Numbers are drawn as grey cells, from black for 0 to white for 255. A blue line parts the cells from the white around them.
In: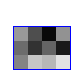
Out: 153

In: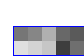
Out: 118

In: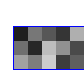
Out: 31

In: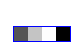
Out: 85

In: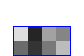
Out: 222

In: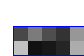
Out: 72

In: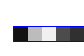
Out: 19

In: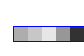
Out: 173
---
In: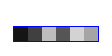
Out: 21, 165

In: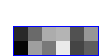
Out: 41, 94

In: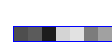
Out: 78, 161

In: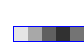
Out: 229, 116

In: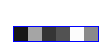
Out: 23, 138

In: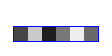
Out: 70, 105

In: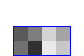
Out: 90, 199

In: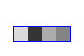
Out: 218, 132
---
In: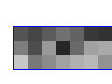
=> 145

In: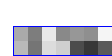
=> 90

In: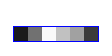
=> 59

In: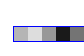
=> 116

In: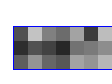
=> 183

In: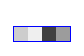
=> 156

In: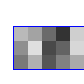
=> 170
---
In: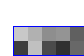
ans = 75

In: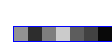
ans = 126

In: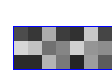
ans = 180

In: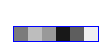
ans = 153

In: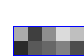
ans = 103

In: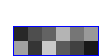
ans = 201
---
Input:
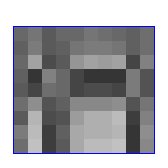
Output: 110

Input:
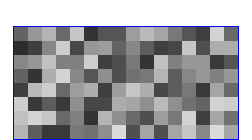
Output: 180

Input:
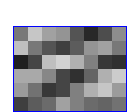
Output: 63

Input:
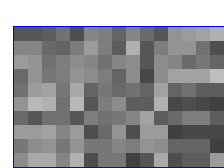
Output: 140

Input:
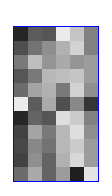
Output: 108
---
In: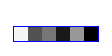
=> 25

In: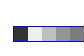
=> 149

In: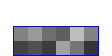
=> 95

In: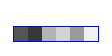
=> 211

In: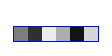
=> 173

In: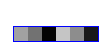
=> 197

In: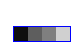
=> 208

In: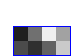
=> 162
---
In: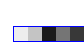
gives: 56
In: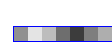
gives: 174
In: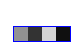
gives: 16
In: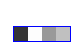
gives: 192
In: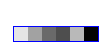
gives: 4
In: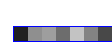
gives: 72
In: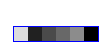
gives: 0
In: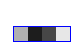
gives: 231
